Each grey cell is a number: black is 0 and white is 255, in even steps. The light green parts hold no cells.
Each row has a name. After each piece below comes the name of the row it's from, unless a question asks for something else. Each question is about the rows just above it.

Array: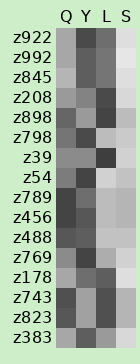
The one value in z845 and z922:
[222]
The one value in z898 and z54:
[68]

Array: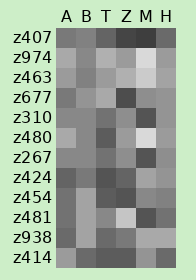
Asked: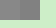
z454
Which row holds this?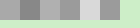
z974

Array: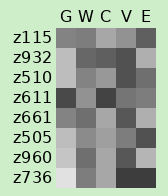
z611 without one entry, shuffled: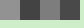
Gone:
[117]
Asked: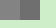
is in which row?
z661
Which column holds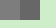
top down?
W
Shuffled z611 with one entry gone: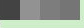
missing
[73]
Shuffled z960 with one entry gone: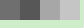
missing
[181]
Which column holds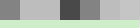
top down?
G
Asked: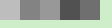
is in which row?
z510

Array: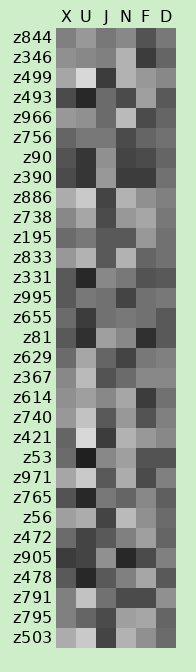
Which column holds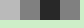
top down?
N
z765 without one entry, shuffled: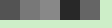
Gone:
[95]

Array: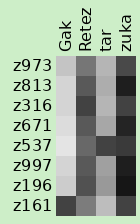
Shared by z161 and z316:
[66]
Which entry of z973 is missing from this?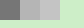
[73]
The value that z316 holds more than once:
[66]

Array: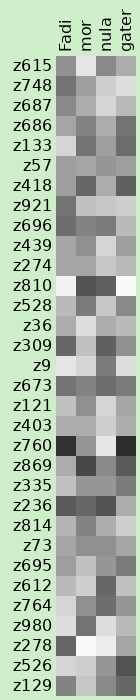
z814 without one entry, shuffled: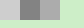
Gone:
[180]
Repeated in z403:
[172]
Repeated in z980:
[221]

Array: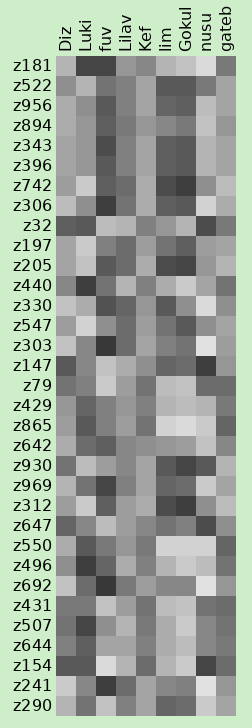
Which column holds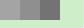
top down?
Kef
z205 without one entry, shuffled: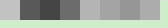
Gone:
[76]
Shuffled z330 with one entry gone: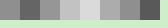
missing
[82]
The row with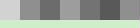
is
z547

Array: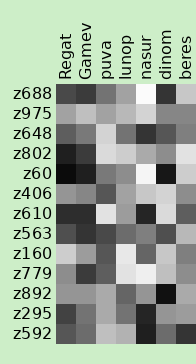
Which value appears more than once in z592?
[108]
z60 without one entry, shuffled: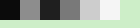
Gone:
[23]
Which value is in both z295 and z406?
[149]
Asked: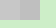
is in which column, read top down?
dinom

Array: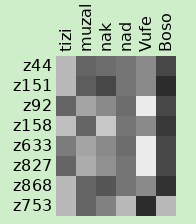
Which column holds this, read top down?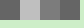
tizi
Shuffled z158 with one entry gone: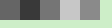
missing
[191]
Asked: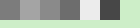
z633
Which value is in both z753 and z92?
[101]
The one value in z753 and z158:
[101]
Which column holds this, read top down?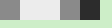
Vufe

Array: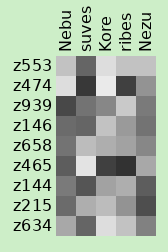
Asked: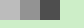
z215
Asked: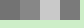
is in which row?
z939
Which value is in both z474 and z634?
[221]
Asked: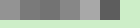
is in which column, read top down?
Nezu
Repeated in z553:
[194]

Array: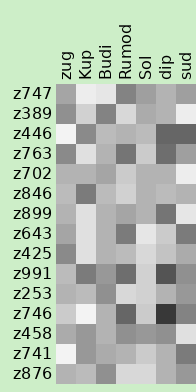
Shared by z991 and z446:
[187]
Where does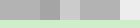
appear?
z702
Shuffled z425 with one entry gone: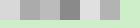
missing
[195]
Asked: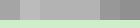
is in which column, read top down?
Budi
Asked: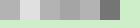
z899

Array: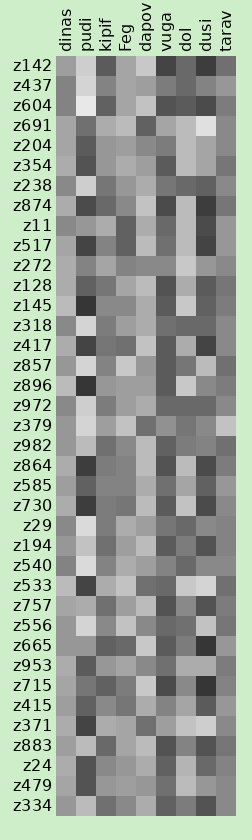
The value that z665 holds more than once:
[151]
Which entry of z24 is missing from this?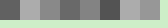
[180]
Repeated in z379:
[194]
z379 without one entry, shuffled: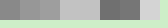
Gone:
[145]
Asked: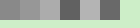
z24
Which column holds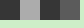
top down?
dusi

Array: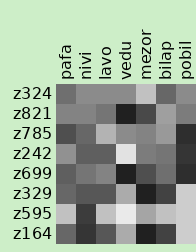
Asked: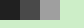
z821
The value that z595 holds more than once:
[193]
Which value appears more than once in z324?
[139]
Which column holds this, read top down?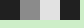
vedu
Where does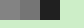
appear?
z821

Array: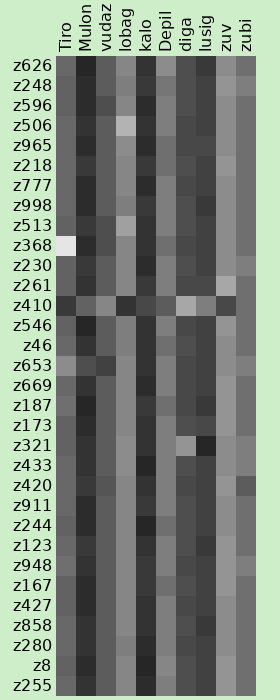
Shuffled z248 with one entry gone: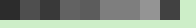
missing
[118]
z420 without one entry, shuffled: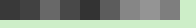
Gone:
[85]
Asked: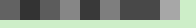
z261
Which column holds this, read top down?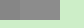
lobag
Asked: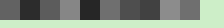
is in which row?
z244
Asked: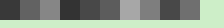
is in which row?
z410

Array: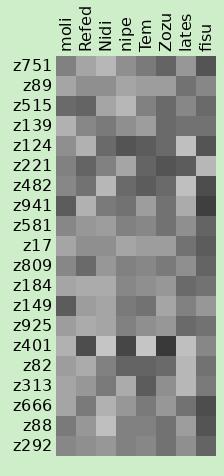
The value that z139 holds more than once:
[114]
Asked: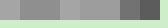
z17
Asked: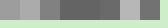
z82
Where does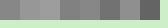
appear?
z581

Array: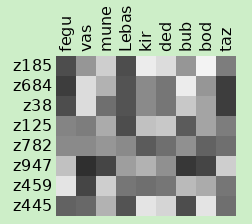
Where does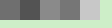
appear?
z38
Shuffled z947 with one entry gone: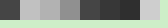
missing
[158]
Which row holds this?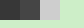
z947
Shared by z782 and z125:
[91]
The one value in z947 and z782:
[144]

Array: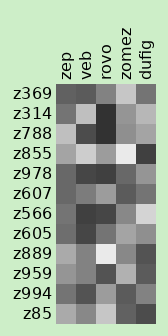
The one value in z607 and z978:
[104]
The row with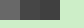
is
z978
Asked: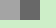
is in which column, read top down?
zep
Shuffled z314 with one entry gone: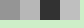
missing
[116]
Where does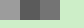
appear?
z607
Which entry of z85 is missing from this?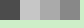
[97]

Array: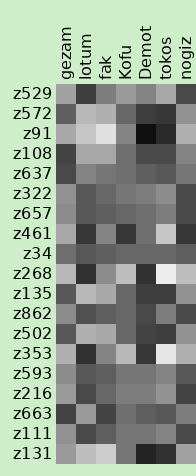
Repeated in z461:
[55]
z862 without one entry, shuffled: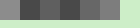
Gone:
[80]
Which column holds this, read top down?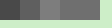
Demot
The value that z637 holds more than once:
[118]
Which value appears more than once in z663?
[67]

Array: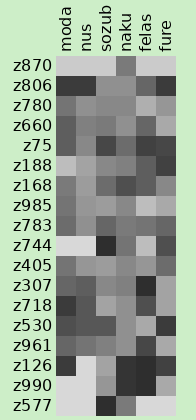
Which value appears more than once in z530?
[87]
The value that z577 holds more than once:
[216]
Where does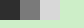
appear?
z577
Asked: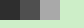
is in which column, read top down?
felas
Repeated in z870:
[203]
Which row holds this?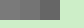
z783

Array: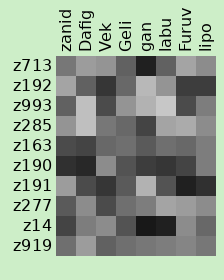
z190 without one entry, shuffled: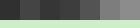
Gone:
[40]
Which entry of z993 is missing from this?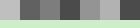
[199]
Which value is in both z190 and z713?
[140]
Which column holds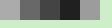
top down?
Furuv
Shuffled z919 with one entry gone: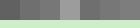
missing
[133]

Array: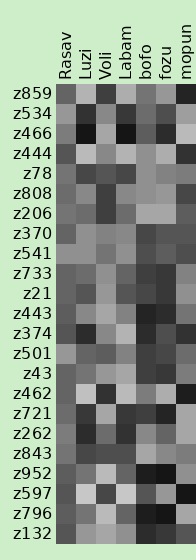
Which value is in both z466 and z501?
[93]
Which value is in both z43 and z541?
[116]
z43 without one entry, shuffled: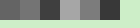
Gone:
[151]
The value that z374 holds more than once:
[44]
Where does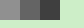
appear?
z733
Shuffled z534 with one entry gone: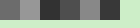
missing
[158]

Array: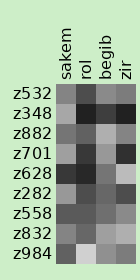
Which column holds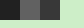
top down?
rol
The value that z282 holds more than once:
[77]
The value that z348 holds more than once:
[33]
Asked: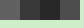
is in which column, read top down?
rol
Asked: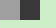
z701

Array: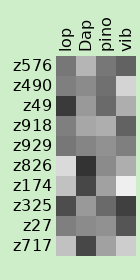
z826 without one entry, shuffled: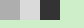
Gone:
[139]
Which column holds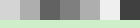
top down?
vib

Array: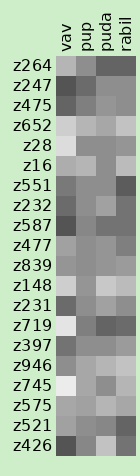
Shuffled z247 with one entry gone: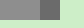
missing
[84]
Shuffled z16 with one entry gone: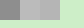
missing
[173]
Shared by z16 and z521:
[142]
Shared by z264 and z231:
[142]

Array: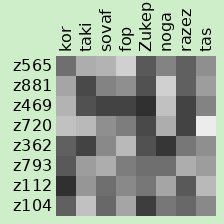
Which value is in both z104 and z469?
[193]
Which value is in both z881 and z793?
[157]
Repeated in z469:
[67]
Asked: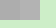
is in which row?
z565
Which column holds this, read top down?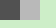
taki
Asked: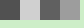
z881
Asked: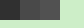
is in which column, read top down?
Zukep

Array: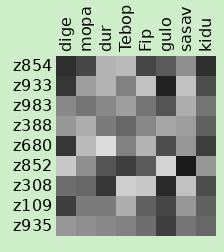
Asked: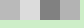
z680
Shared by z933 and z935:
[129]

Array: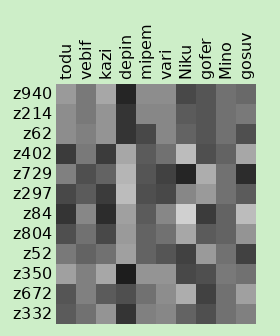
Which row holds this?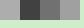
z672
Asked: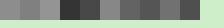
z62
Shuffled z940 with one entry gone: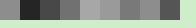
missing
[105]
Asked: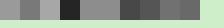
z940

